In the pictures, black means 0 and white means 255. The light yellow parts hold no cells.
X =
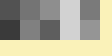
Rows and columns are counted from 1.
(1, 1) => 82
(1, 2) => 116
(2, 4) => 210
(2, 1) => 58

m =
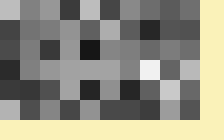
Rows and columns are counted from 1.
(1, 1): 189
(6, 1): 179
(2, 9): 84
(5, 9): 201
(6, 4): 71
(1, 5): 189
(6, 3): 133
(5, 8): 96
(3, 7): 126
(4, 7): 130
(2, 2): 115
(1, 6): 70
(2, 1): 68
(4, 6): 163
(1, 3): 151
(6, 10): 84
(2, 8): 39
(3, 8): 105

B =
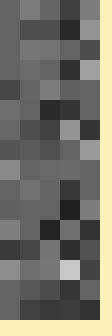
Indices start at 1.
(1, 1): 99
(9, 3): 106
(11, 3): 99
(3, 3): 116
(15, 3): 77
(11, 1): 97
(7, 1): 104
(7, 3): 66
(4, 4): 49
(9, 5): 99
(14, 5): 67
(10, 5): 99
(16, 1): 99
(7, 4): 148
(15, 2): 89
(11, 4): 32
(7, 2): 79
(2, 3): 79
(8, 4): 99
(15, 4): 54
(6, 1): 110
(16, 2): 66

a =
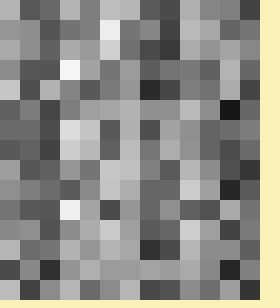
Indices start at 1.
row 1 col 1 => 179
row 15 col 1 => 187
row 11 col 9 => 143
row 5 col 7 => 150
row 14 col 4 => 148
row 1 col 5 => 126
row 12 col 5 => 172
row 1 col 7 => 181
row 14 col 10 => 169
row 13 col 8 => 50
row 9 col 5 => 117
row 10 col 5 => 138
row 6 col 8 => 144
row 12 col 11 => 159
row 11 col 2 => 88
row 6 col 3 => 70
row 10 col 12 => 39
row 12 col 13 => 122
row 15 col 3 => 139
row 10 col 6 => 195
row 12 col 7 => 159
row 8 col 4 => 204
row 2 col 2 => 142
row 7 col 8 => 78
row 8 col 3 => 67
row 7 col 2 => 106
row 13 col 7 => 167
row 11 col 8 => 102
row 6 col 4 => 126
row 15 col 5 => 107
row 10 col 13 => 91
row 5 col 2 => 79
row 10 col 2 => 126
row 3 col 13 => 135
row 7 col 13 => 125
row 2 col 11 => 168
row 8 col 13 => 106

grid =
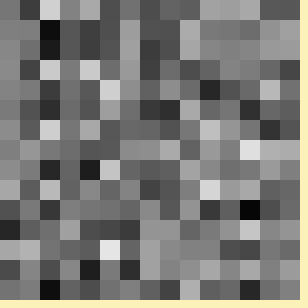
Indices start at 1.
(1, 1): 118
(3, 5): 62
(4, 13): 124
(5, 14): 184
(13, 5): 92
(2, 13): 109
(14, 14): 128
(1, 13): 168
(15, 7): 127
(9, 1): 140
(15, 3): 14
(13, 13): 71
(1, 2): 61
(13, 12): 78
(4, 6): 109
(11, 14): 78
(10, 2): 92
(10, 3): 185
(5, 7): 142
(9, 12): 111
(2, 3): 13
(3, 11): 134
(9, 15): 127
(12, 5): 77
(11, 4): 126
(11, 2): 121
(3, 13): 133
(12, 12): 146
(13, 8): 161
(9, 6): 196
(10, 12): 154
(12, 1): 38
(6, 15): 93
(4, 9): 108
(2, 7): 157
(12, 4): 160
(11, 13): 6

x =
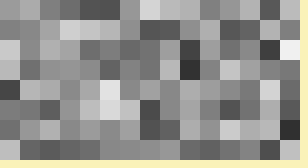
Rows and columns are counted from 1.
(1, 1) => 155
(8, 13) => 131
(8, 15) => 192
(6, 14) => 174
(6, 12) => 83
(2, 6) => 182
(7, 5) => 155
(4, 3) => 145
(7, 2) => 151
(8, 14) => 78
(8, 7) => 138
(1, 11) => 128
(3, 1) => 201
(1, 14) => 88
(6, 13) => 114
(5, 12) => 138
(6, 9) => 136
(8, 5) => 109
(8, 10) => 106
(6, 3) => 94
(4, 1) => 185
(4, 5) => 139
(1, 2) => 171
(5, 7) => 137
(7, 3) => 177
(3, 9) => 158
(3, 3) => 176
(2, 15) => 127
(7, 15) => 48
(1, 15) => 187
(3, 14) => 63
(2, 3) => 164
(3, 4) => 164
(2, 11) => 175
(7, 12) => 203
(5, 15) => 107
